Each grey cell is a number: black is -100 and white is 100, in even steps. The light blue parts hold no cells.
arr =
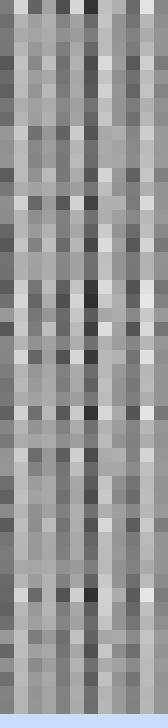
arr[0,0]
-2
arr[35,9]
-16
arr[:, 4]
[-38, 3, 13, -1, -12, -8, -4, 7, 1, -22, -4, -6, -6, 9, -32, 0, -1, -16, 6, 5, -25, -38, -17, -20, 1, -36, 1, -3, 10, -31, 1, 11, -27, -9, -6, -11, 0, -9, -2, 0, 14, 0, -35, -3, 4, -13, -9, -2, -4, 1, 1]
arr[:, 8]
[38, 15, 15, 18, 22, 12, 17, 15, 15, 36, 28, 30, 19, 15, 38, 25, 16, 25, 15, 15, 30, 37, 35, 27, 23, 39, 20, 16, 15, 33, 22, 15, 37, 31, 13, 7, 24, 20, 17, 19, 14, 15, 35, 16, 15, 33, 10, 27, 15, 21, 21]
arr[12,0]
-27
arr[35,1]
50
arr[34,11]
15
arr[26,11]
16
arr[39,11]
16
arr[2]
[-5, 33, 29, 34, 13, 22, -3, 46, 15, 1, 34, 16]
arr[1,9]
-10
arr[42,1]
67
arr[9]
[18, 57, -11, 18, -22, 59, -34, 32, 36, 5, 61, 20]
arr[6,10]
52
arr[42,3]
39
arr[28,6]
-6
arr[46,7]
56
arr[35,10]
48
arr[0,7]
50
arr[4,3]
49
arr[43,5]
31
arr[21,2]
-21
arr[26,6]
-15
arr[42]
[-19, 67, -18, 39, -35, 62, -62, 64, 35, -29, 80, -3]
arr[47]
[12, 43, 9, 24, -2, 40, -12, 34, 27, 8, 45, 20]
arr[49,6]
-13
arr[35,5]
29
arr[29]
[-25, 64, -14, 44, -31, 58, -60, 69, 33, -33, 78, -6]
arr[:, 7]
[50, 54, 46, 47, 71, 54, 64, 49, 55, 32, 33, 32, 66, 48, 38, 36, 59, 72, 50, 51, 72, 57, 31, 73, 39, 44, 44, 50, 47, 69, 40, 46, 34, 31, 53, 57, 37, 69, 48, 46, 45, 57, 64, 62, 52, 31, 56, 34, 51, 41, 43]
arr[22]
[19, 54, -7, 18, -17, 55, -28, 31, 35, 7, 57, 20]
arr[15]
[10, 42, 11, 25, 0, 38, -11, 36, 25, 7, 44, 19]
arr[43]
[-23, 44, 19, 42, -3, 31, -27, 62, 16, -19, 50, 5]
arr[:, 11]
[6, 11, 16, 15, -4, 15, 3, 14, 10, 20, 20, 21, 0, 15, 15, 19, 7, -6, 14, 13, -8, 2, 20, -8, 18, 11, 16, 15, 15, -6, 18, 15, 18, 21, 15, 16, 19, -2, 15, 16, 16, 9, -3, 5, 12, 21, 15, 20, 15, 17, 17]

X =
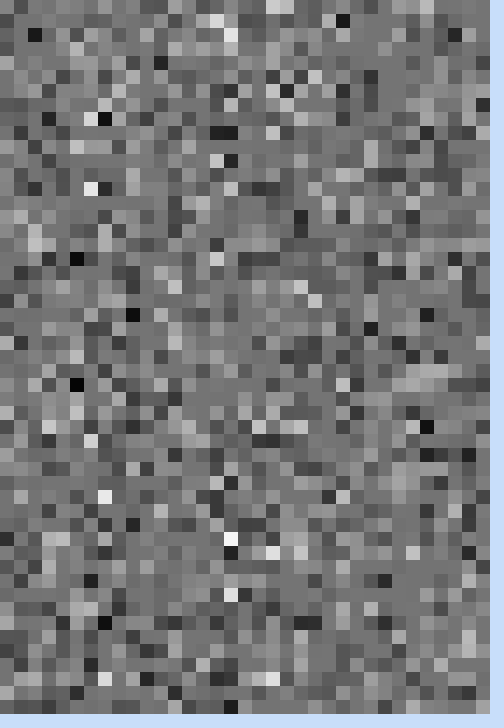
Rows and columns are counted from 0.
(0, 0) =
3
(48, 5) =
7
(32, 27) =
-14
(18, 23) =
6
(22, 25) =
-9
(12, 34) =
5
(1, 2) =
-10
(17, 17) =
9
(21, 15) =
-5
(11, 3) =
-47
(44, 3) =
-3
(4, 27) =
-9
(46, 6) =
-27
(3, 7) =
4
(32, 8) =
-29
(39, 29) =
51
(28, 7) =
-9
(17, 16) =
9
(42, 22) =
-5
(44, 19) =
11
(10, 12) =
-9
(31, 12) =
-9
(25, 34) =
-9
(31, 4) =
-5
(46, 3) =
-9
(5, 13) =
-30
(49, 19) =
-10
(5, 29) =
-6
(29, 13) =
-7
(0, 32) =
-9
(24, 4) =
-15
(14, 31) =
-10
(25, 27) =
-9
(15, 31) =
-2
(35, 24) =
47
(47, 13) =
-36
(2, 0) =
-22
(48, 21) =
4
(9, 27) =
-28

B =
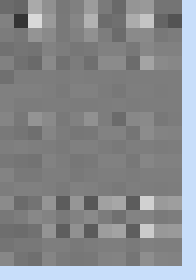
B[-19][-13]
-16
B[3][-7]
-5
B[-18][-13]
1
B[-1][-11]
-13
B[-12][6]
-3
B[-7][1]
-5
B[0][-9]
-6
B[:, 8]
[-18, -12, -16, 1, 9, -3, -6, -1, -16, 2, -5, 1, -1, -5, 31, -12, 28, -1, 3]
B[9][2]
-13
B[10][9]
-1
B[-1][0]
6
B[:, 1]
[-20, -59, -7, -8, -11, -2, 0, -3, -6, -8, 0, -8, -5, 0, -16, -2, -15, -6, -9]
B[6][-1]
-2
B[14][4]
-28
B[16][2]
-11
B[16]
[-14, -15, -11, 16, -26, 14, -29, 23, 28, -26, 59, 19, 21]
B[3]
[-11, -8, -10, 2, -2, -7, -5, 1, 1, -6, 6, 1, 1]
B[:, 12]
[-9, -35, -3, 1, 6, -2, -2, -2, -3, 2, -2, 1, -1, -2, 24, -2, 21, -1, 2]
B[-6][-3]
-2
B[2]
[-3, -7, 16, 8, -5, 1, 14, -2, -16, 8, 8, -6, -3]
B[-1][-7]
-6
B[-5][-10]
17
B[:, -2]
[-9, -21, -6, 1, 8, -2, -3, -2, -6, 3, -3, 1, -1, -3, 21, -4, 19, -1, 3]
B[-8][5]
-7
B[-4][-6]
-3
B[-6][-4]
-1
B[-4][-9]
-5
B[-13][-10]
-1
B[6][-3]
-1
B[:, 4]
[-6, -5, -5, -2, -11, -3, -4, -2, -5, -3, -4, -2, -1, -4, -28, -5, -26, -1, -4]
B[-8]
[-6, -8, -10, 2, -2, -7, -5, 1, 1, -6, 5, 1, 1]
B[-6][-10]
-1

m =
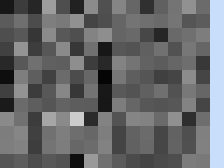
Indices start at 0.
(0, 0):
-82
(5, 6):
-19
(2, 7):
11
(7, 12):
-32
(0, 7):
-37
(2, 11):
-70
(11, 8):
-29
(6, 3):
-31
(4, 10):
-23
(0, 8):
4
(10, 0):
-1
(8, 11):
-17
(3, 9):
-35
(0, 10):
-62
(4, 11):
-28
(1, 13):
-33
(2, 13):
-12
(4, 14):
-56
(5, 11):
-50
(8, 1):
-11
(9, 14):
0
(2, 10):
-44
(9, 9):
-23
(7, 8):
-2
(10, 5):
-19
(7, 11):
-34
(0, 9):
-20
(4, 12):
-20
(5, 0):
-89
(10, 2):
-52
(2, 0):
-39
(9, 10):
-16
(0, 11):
-25

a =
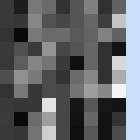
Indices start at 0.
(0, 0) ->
-55
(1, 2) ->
6
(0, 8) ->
-24
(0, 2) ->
-6
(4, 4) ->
-55
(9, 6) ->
-32
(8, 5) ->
-86
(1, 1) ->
-57
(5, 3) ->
-41
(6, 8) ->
91
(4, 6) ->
-20
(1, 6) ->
-20
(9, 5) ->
-88
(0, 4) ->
-61
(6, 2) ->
-57
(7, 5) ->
-83
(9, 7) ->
-86
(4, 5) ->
-88
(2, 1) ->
-92
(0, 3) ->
-18
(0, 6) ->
0
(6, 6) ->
23
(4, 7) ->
-62
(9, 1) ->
-57

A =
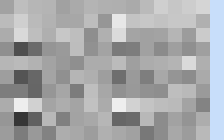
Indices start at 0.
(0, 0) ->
27
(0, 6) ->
41
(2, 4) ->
56
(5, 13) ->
10
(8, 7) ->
43
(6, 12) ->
49
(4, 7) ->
35
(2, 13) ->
22
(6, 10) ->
14
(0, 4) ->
26
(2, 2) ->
49
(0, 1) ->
49
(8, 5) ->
28
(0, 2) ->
43
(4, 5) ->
12
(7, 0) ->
35
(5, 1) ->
-34
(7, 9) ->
65
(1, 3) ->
40
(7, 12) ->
46
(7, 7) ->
34
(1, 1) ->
62
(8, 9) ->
-17
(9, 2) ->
20
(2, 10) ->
26
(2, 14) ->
59
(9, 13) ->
22
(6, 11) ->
11
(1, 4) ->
31
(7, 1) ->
87
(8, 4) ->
0
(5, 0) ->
24
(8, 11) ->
10
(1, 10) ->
56
